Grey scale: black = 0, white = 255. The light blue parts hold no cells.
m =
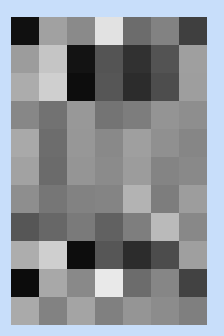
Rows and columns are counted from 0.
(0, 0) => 16
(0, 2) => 138
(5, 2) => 149
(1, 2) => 19
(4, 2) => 151
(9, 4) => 108
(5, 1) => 107
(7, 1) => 103
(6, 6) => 157
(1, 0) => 156
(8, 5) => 76
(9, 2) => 137
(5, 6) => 137
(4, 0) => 169
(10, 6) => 127
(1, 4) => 49
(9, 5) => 134
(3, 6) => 142
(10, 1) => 130
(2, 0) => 172
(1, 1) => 197
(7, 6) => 136

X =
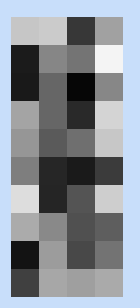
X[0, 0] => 198
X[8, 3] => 115
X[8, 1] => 156
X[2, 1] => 102
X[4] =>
[150, 90, 111, 199]
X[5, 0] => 126
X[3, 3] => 212
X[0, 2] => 55
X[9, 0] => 64
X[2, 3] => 135
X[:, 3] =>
[161, 244, 135, 212, 199, 59, 206, 94, 115, 170]

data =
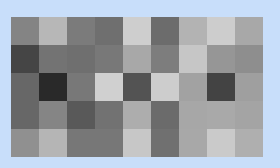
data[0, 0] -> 132
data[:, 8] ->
[168, 142, 159, 164, 175]
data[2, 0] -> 103
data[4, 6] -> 168
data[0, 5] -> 108
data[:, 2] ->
[123, 111, 120, 89, 119]
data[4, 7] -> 202
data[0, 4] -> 206
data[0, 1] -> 183
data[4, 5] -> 112
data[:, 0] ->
[132, 69, 103, 103, 144]
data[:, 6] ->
[179, 198, 162, 167, 168]
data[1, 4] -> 168

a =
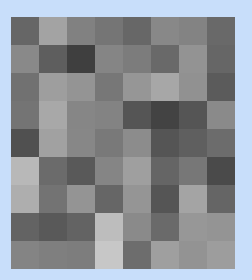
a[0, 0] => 102
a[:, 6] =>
[131, 147, 145, 85, 95, 119, 164, 151, 147]
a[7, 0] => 99
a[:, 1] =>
[163, 94, 158, 168, 161, 107, 115, 89, 127]
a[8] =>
[132, 127, 125, 199, 109, 159, 147, 157]
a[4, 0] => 80
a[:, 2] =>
[129, 63, 148, 134, 135, 89, 148, 99, 125]
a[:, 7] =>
[105, 102, 91, 138, 108, 74, 101, 148, 157]
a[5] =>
[184, 107, 89, 133, 159, 101, 119, 74]
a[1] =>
[137, 94, 63, 133, 124, 105, 147, 102]
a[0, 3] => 117
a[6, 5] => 85
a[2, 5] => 167
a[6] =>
[174, 115, 148, 102, 149, 85, 164, 101]

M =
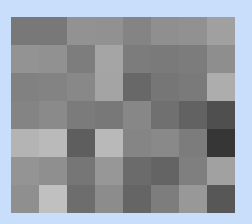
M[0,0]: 120
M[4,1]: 186
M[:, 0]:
[120, 147, 129, 132, 180, 148, 143]
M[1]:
[147, 145, 125, 165, 124, 122, 124, 142]
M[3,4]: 135
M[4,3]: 185
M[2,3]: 164
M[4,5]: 137
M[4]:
[180, 186, 94, 185, 133, 137, 124, 54]
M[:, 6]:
[145, 124, 122, 98, 124, 127, 152]
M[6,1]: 192
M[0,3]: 145

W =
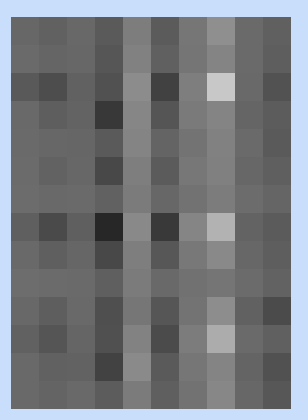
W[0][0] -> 103
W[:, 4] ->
[125, 129, 140, 134, 132, 126, 123, 137, 126, 123, 118, 130, 138, 123]
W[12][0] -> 105
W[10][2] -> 105
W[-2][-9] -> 97
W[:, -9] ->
[97, 101, 77, 94, 103, 98, 105, 74, 95, 107, 94, 85, 97, 100]
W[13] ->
[105, 100, 105, 92, 123, 95, 114, 135, 103, 87]
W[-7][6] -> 133
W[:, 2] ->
[104, 103, 97, 99, 102, 103, 106, 95, 102, 106, 105, 101, 98, 105]
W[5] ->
[107, 98, 103, 72, 126, 91, 119, 128, 103, 95]
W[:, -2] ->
[106, 106, 105, 101, 106, 103, 108, 99, 103, 107, 97, 106, 100, 103]
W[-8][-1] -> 101
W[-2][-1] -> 81
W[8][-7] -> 72
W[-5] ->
[109, 107, 106, 95, 123, 105, 113, 117, 107, 98]
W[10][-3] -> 141
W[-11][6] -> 122
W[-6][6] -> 120
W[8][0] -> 105
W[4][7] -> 129

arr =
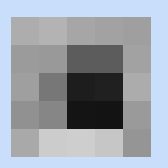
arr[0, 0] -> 173
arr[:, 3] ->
[162, 92, 32, 19, 198]
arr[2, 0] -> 159
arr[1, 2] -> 92
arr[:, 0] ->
[173, 155, 159, 145, 169]
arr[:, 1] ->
[179, 153, 119, 134, 204]

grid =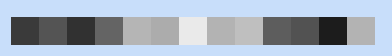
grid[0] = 58
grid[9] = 93
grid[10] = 82
